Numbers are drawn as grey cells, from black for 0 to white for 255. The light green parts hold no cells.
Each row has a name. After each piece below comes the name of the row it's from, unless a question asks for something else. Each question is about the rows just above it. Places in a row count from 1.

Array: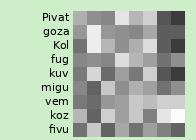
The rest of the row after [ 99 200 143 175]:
[159 114 143]
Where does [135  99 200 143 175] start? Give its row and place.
migu, 1
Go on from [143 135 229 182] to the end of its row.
[207  86  59]
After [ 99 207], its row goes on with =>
[159 200 128 229 252]

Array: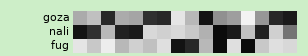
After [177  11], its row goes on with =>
[ 26 192  33 208 116]
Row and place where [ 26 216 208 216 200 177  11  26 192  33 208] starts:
nali, 5
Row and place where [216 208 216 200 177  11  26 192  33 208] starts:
nali, 6

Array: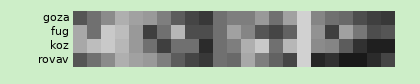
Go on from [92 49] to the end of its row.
[31 31]
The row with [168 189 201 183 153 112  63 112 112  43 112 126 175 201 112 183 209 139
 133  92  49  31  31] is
koz
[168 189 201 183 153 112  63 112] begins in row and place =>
koz, 1

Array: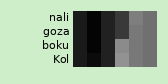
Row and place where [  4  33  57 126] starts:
nali, 2
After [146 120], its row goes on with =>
[112]
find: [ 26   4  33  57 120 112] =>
goza
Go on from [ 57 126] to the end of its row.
[112]
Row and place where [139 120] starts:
boku, 4

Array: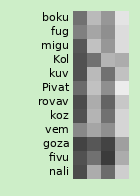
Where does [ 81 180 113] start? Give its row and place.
koz, 1
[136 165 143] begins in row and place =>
vem, 1
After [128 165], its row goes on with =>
[143 220]
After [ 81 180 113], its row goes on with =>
[213]
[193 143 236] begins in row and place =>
Pivat, 2
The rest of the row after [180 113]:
[213]

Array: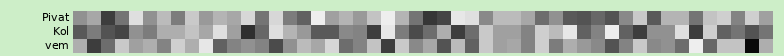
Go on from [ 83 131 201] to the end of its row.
[137 145 109 238 103 195 195   9 174]
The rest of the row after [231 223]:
[137 187 187 167 109 145  89  83 103  83 137 201  89 180 180 116 195 207
 131 207 160]
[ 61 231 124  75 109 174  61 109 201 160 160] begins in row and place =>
Kol, 22
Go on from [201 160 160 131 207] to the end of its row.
[187 231  97 131 238  97  61 145 145 223  61 207  97 116  83 116]
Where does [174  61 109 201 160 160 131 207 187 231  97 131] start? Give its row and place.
Kol, 27
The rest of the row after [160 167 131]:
[207 124 174 153 137  83 131 201 137 145 109 238 103 195 195   9 174]

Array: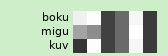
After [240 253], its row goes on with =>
[ 65 106 246  59]
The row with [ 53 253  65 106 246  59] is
kuv
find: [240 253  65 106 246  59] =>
boku

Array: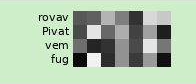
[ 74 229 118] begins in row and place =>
vem, 5
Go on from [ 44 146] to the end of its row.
[ 58 154  16]
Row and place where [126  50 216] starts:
rovav, 4

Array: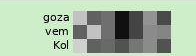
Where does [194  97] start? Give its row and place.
goza, 1
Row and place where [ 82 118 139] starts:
Kol, 4
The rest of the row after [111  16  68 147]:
[74]
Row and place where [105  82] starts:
Kol, 3
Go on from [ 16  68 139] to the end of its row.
[133]

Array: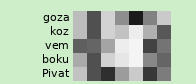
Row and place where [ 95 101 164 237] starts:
vem, 1
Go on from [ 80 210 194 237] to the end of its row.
[176  88]
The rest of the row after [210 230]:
[244 136 101]

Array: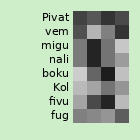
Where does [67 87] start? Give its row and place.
Pivat, 1
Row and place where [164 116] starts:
Kol, 2
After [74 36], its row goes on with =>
[186]
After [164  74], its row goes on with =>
[ 36 186]

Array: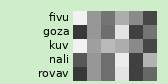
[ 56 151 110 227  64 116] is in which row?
goza
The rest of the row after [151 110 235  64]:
[179]
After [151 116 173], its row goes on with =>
[138  71]
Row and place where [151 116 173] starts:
fivu, 2
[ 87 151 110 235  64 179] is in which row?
nali
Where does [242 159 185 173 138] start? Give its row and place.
kuv, 1

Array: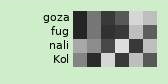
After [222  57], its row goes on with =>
[190]
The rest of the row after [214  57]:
[190  88]
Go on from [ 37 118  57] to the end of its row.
[ 88 214 190]
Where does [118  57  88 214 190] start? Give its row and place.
goza, 2
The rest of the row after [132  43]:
[214  57 190  88]
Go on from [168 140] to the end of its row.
[ 72 222  57 190]
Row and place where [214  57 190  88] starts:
Kol, 3

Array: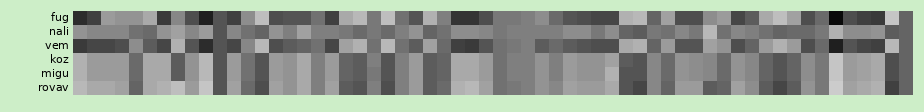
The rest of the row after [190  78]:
[ 84  84 113  64 169 184 120 190 113  84 177 127  52  52  78 120 120 127
 141 106  84  78  70  70 177 184 100 161  78  78 141 155  70  92 169 190
 161  78 106  10  78  64  58 197 100]
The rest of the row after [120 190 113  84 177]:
[127  52  52  78 120 120 127 141 106  84  78  70  70 177 184 100 161  78
  78 141 155  70  92 169 190 161  78 106  10  78  64  58 197 100]
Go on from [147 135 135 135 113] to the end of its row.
[106 147 161 135 155  84 135 113 100 147 127 161 127 127 120 106 120 106
 127 147 100 113 141 141 135 120 127 127 127 127 141 141 120 141 100  92
 120 113 135 120 184 113 135 127 113 100 106 106 120 177 141 141 147  92
 100]
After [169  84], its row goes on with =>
[ 70 135 100 155 155  92 100 161 141  92  70  92 147 120 204 161 169 177
  64 100]
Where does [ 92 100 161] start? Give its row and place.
rovav, 46

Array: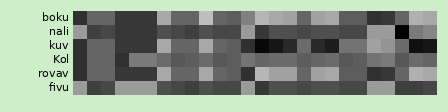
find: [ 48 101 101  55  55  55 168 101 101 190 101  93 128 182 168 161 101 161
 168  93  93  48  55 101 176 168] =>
boku
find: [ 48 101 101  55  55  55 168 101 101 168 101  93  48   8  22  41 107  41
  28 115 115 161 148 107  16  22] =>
kuv
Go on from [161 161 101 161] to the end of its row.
[168  93  93  48  55 101 176 168]
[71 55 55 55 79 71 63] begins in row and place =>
nali, 3
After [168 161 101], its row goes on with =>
[161 168  93  93  48  55 101 176 168]

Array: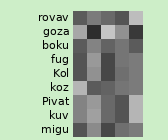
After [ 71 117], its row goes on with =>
[123]
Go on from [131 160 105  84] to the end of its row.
[181]
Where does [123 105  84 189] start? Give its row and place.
rovav, 2
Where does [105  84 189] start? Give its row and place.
rovav, 3
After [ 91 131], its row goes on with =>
[ 99 117  91]

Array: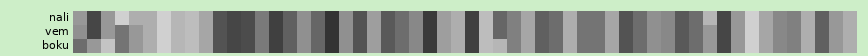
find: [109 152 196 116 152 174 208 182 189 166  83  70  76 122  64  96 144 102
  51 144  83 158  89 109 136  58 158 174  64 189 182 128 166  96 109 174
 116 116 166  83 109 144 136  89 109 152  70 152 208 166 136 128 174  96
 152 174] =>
boku
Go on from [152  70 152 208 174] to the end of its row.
[174 208 182 189 166  83  70  76 122  64  96 144 102  51 144  83 158  89
 109 136  58 158 174  64 189 102 128 166  96 109 174 116 116 166  83 109
 144 136  89 109 182  70 152 208 166 136 128 174  96 152 174]
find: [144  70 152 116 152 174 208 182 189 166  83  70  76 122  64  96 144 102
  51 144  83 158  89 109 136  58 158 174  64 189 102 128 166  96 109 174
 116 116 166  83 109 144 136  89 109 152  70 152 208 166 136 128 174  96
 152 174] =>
vem

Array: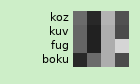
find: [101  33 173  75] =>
kuv
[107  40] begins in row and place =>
koz, 1

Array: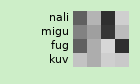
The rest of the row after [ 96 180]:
[ 47 207]
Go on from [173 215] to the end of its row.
[47]
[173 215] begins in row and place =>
fug, 2

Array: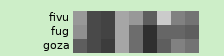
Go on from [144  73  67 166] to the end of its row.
[109  47 102 102  94]
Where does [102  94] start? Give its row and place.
fug, 8
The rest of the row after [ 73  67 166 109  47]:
[102 102  94]
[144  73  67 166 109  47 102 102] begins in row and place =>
fug, 1
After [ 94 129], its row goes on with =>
[115]
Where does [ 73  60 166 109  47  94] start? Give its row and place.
goza, 2
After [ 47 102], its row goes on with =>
[102  94]

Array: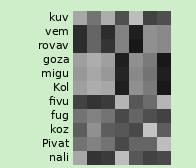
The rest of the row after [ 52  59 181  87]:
[108 181]
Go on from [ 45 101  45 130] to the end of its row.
[ 31 144 137]
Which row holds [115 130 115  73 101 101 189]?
Pivat

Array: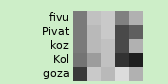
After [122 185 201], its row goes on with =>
[73 95]
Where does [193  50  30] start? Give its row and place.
Kol, 3
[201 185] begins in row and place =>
goza, 2
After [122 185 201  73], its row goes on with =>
[95]
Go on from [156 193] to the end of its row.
[50 30]

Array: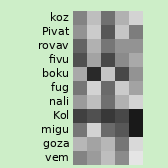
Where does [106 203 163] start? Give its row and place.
fug, 3
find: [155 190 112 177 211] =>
nali
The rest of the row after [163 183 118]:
[217]
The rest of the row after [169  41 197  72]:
[147]

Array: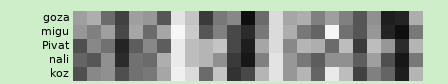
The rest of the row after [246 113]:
[ 86 151  36  15 120]
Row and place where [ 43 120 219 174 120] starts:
migu, 13

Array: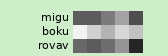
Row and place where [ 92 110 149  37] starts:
rovav, 2
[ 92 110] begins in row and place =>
rovav, 2
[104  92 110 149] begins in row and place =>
rovav, 1

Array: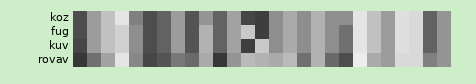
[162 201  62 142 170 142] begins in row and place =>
fug, 12
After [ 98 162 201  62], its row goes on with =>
[142 170 142 178 142 112 229 193 156 223 217  98 148]
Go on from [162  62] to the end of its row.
[201 142 170 142 178 142 112 229 193 156 223 217  98 148]
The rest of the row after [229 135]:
[ 70  84 120 106 170  55 148 186 178 170 186 112 178 106  77 237 170 156
 217 217 128 148]
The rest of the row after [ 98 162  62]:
[201 142 170 142 178 142 112 229 193 156 223 217  98 148]

